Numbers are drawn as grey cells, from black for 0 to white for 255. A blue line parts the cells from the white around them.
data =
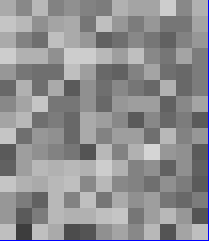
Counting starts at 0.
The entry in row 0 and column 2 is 184
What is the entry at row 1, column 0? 197
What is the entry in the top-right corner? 177
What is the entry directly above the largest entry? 111
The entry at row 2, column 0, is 170
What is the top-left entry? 170
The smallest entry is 61
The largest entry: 213
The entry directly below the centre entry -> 130
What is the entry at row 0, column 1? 136
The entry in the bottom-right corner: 191
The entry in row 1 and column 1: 184
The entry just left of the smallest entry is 191
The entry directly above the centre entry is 104
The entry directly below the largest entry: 144
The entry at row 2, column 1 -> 130
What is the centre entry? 158
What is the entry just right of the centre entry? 136

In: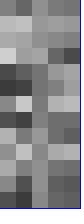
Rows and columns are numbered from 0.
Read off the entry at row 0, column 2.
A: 144
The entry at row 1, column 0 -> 186
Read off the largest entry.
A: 207
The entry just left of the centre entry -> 200
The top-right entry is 116
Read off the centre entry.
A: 122
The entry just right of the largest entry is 158
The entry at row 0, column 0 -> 128
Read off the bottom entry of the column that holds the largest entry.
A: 80
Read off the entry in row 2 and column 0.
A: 170
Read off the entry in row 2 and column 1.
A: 164
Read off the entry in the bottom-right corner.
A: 95
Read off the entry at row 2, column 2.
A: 144

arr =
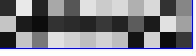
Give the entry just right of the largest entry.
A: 35
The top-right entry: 134
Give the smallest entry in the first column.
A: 19
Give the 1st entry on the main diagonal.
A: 43
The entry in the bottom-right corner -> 56
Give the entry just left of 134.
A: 50
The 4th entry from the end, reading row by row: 19
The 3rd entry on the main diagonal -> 120
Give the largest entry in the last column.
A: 161
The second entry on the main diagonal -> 27

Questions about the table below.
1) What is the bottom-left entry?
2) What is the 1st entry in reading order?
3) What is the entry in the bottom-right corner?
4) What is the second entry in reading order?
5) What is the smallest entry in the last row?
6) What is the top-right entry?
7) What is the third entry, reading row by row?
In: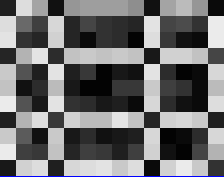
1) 24
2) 31
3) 50
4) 221
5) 10
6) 10
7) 164

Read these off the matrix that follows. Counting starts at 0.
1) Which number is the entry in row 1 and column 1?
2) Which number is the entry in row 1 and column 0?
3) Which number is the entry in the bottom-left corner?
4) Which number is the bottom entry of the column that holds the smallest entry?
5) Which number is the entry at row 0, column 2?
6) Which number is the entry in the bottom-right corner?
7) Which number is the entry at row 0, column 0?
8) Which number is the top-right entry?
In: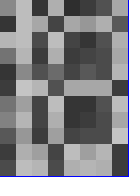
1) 189
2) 53
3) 75
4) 175
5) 53
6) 60
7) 137
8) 167

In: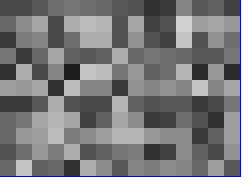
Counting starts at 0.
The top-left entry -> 73
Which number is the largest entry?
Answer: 209
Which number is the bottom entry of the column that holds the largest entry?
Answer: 132
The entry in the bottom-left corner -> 104
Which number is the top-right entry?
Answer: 65
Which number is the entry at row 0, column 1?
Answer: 73
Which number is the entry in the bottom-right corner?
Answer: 88
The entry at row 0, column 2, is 88
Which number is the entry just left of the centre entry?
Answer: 132
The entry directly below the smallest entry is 188
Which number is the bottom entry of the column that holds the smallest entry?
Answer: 49
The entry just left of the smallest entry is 132
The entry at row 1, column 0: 104
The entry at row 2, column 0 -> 57
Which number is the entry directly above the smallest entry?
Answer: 96
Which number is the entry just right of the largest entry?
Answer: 158
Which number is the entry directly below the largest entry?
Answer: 195
